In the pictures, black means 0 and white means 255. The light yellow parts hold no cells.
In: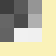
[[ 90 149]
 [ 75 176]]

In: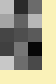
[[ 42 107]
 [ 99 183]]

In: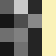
[[201  41]
 [ 77 137]]

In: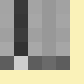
[[ 57 164]
 [ 54 167]]

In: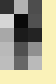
[[178  77]
 [  9  81]]

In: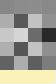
[[140 141]
 [ 88 194]]

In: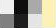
[[ 14 169]
 [ 30 229]]

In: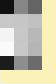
[[135 100]
 [198 192]]

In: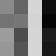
[[100 214]
 [119 212]]
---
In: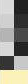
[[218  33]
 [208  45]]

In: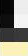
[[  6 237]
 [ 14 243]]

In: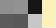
[[143 146]
 [ 91  88]]

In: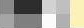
[[137  45]
 [165 127]]

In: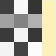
[[ 63 247]
 [162 131]]

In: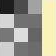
[[ 29  76]
 [214 113]]
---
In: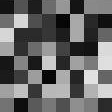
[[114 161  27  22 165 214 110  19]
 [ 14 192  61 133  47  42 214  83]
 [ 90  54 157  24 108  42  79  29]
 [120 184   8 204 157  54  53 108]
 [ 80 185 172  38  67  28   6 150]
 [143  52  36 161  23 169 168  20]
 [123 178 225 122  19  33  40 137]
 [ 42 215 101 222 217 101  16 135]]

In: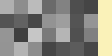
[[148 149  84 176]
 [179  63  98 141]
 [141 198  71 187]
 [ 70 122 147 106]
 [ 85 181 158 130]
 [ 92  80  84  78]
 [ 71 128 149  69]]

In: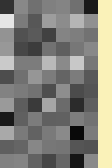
[[129  95 169  25 154 130  77 202 152 147 229  50]
 [132 101 122  96  93 123 112 124  71  81 123 136]
 [ 98 135  98 124  58 114 150 124  60  90  87 112]
 [ 70 119 122  96 166  78 124 185 114  65 157 128]
 [102 117 138  97 107 142 100 138  95 132 140 132]
 [ 21  85   9 126  43  75 124 200 119 126 181 112]
 [137  82 123 114  95  84  88 119 136 114 144  25]]

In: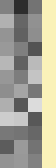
[[147  92 120 205 175 142 151 183 153 148 177 129]
 [152 154 116 200  87 165 125  97 127  97 102  45]
 [129 115 103  88 220 119 196 186  83 142 145 115]]

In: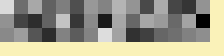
[[137 146 218]
 [157  68 109]
 [ 85  45 168]
 [ 44  99  97]
 [130 195 126]
 [ 92  55  79]
 [131 138 152]
 [221  26 131]
 [162 167 180]
 [ 49 103 148]
 [ 64 167  73]
 [102 154 171]
 [111 105  70]
 [129 163  53]
 [142   1 147]]

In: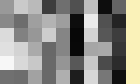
[[112 247 224 219 137 153]
 [109 217 211 129 109 202]
 [162 200 170 151 159 186]
 [105 105 104 205 179  61]
 [175 149 133 133 158 111]
 [ 29  88   8   7  13  80]
 [215 200 166 211 235 191]
 [119  75 169  87  81  13]
 [ 15  43  54  61  35 100]]

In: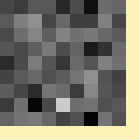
[[ 99  58  92  68  42  85  73  89  70]
 [115 112  69  90  75  73 109 126  60]
 [121   7  43 103 124  95 132 144  87]
 [103  72 117  80  85 122  94  70  87]
 [ 66 203 107  93  54  77 131 104  40]
 [ 80 110  60 116 105  99 113  63  76]
 [  5 114 135 143  85  26 120  63  15]
 [115  80  86  84 128  50 104 128 108]
 [ 82  88  72  66 113 107  90  70 102]]
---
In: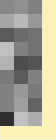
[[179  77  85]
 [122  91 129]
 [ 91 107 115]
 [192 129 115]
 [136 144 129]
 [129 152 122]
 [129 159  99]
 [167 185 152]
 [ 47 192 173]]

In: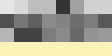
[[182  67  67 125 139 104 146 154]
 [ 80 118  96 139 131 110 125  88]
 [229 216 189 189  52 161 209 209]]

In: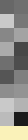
[[187  27]
 [171  71]
 [111  77]
 [103 111]
 [201 119]
 [ 85 127]
 [141 147]
 [135 163]
 [201 179]]

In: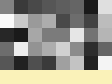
[[ 39  26 167 123 123 230 115 181]
 [ 86  33  79  58 160 195  33 244]
 [131  58  73  86  94 101  26 223]
 [250 202 154 173  73 109  66 188]
 [109 237 147 173 209 139  45 101]]

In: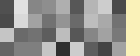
[[197 106 114  93 189  87 134 162 121]
 [100 127 127 197  47 205  93  67 162]
 [ 74 217 162 114 148 106 189 169 114]
 [ 80 225 134 142 175  87 181 205  74]]

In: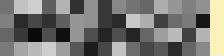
[[128  42  71  49  95 150 144  56  42 200 173  64 108 122  22]
 [102  56  10  79  16 150  79  36  79  36 102 158 186  64 179]
 [122 166 186 206 158  87  28  71 193 108  71  87  42 102 136]
 [115 193 206  95 179  49 144  56 136 115 102 173 150 128 144]]

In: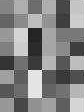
[[152  71 146 160  94 212]
 [160  94 228  86  57  79]
 [ 86 108 228 100 114 182]
 [ 51 114  57 182  86 189]
 [100 139 189 146  63 205]
 [133 174 108 174  71 197]
 [127 205  43 166 139  63]
 [152 212  36 166 120 120]]
